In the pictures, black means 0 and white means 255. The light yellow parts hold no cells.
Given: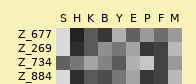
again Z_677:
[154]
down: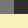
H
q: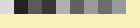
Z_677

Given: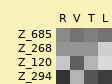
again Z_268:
[148]
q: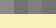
Z_685
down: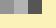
T
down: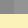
R
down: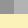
T

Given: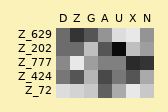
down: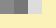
D
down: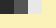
X
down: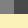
A
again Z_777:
[128]
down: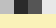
X
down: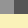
A

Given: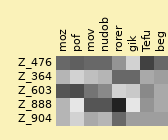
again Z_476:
[104]
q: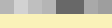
Z_364
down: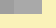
beg
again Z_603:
[137]

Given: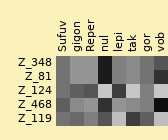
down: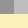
lepi
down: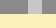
tak
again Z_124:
[199]
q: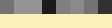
Z_81
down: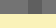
Sufuv
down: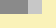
tak
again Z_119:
[190]

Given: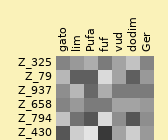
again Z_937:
[123]
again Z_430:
[206]

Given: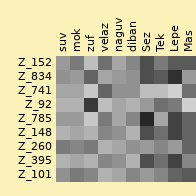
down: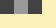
Lepe
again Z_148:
[178]

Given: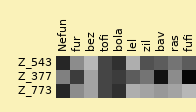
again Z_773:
[163]
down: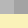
bez
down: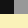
bav

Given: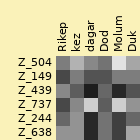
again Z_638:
[147]
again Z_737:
[206]
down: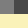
Rikep
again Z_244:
[103]
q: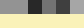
Z_638

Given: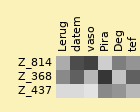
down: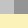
Deg
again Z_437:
[218]
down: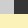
Pira
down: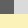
datem
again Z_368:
[96]

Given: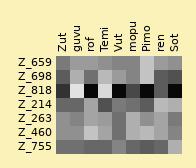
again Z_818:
[8]
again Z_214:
[103]
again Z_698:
[92]

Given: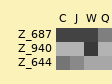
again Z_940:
[179]
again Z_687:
[67]
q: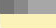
Z_644
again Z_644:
[167]
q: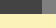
Z_687
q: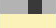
Z_940
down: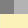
Q

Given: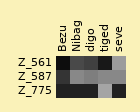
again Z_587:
[136]
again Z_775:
[33]
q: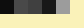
Z_561

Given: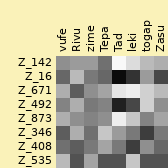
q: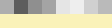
Z_671
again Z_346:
[121]
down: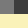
leki
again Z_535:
[82]

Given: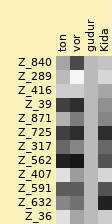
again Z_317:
[103]
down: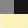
vor
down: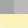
ton
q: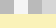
Z_289
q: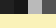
Z_562
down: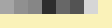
Kida
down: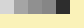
Kida

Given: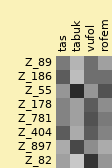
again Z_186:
[111]
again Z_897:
[171]
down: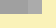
tabuk
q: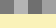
Z_89
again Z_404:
[92]
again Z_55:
[150]

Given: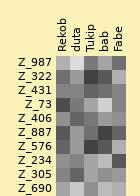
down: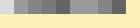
duta
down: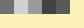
bab

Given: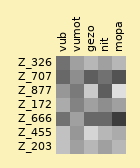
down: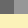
vub
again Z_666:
[104]

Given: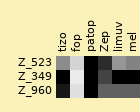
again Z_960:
[97]
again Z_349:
[1]
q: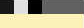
Z_960
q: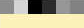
Z_523

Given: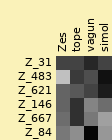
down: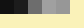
simol
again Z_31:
[67]
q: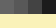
Z_621

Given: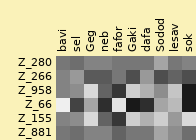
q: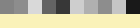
Z_958
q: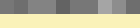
Z_881
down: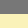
fafor
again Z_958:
[141]
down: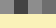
sel

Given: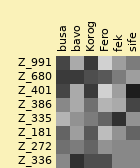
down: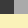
bavo
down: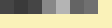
busa
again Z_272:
[136]
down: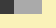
bavo
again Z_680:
[58]

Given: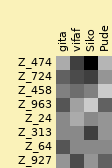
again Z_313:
[137]
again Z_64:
[137]
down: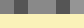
gita
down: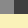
Siko
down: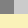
Siko
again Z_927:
[149]
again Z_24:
[137]

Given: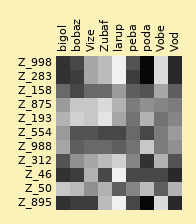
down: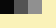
poda
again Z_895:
[61]
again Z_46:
[71]
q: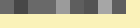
Z_158
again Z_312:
[83]
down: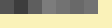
peba
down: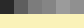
Vod

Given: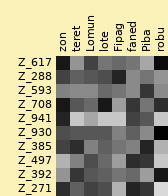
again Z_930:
[87]
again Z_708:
[24]
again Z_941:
[199]

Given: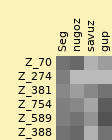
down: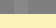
Seg
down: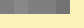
Seg
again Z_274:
[186]
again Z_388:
[115]
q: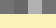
Z_388
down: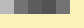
gup

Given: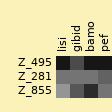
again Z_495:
[22]
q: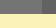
Z_281
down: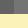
pef
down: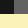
pef
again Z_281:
[116]

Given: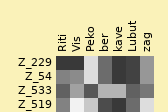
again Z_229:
[57]
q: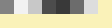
Z_519
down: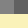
Riti

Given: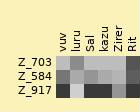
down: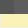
Rit
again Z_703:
[189]
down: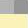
Zirer
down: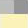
Sal
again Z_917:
[57]

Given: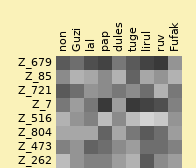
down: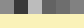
pap
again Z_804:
[167]
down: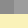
dules
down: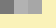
non

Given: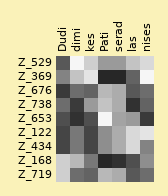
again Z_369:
[39]
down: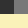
dimi
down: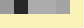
serad

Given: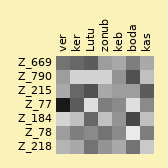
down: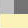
zonub
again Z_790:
[211]
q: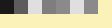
Z_77
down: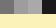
ver
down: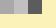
kas
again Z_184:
[192]

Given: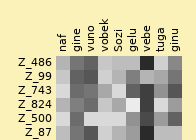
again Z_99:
[180]
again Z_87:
[189]
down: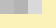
Sozi
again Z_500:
[217]

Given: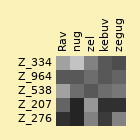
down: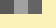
Rav
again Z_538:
[109]
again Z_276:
[130]
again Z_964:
[88]
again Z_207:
[48]
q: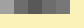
Z_538
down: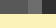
kebuv

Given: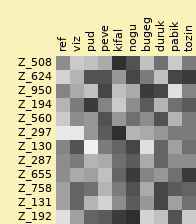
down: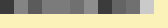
tozin
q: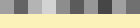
Z_131
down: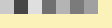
pabik
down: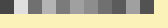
pabik

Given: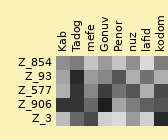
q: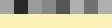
Z_93
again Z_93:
[175]

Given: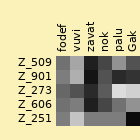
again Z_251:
[125]
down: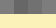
fodef
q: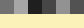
Z_509
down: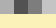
vuvi

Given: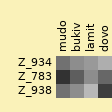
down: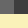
dovo
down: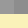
lamit

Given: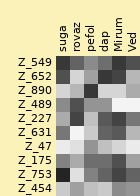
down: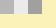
Ved
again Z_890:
[213]
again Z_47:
[235]
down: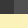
suga
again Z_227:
[68]
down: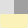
rovaz

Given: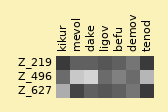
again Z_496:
[107]
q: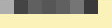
Z_627
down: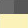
ligov
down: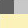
mevol
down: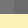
demov

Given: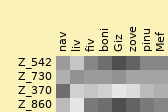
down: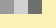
boni
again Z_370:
[208]
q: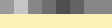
Z_542

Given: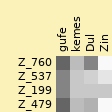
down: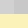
Dul
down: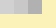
Dul
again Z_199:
[200]
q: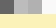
Z_479

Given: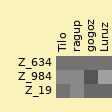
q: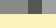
Z_984
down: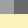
Luruz
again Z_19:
[105]
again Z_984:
[137]
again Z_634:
[115]
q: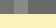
Z_19

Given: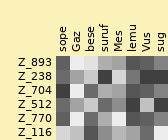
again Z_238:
[64]
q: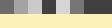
Z_238
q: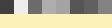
Z_704
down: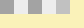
Gaz

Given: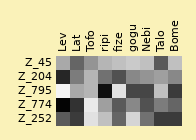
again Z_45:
[192]
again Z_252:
[59]
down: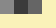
Bome
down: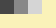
gogu
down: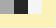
Lev

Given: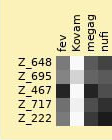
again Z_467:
[36]
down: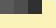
nufi
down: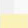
Kovam

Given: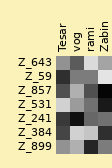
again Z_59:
[124]
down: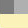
vog
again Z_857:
[80]

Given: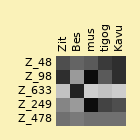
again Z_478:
[112]
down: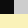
mus
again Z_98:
[46]
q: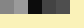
Z_249
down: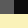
mus

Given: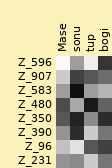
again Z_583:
[157]
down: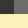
bogi

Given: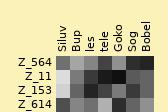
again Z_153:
[100]
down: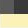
Sog

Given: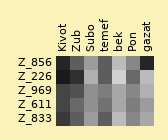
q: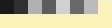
Z_226
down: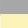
bek

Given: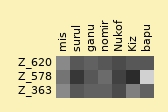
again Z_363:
[97]
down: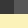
surul
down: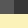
surul
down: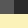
Kiz
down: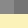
mis
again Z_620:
[87]

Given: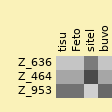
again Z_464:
[166]
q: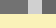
Z_953
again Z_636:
[197]
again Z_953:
[114]
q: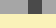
Z_464
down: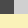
sitel

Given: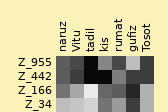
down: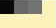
kis
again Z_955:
[72]
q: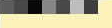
Z_955
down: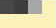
Vitu

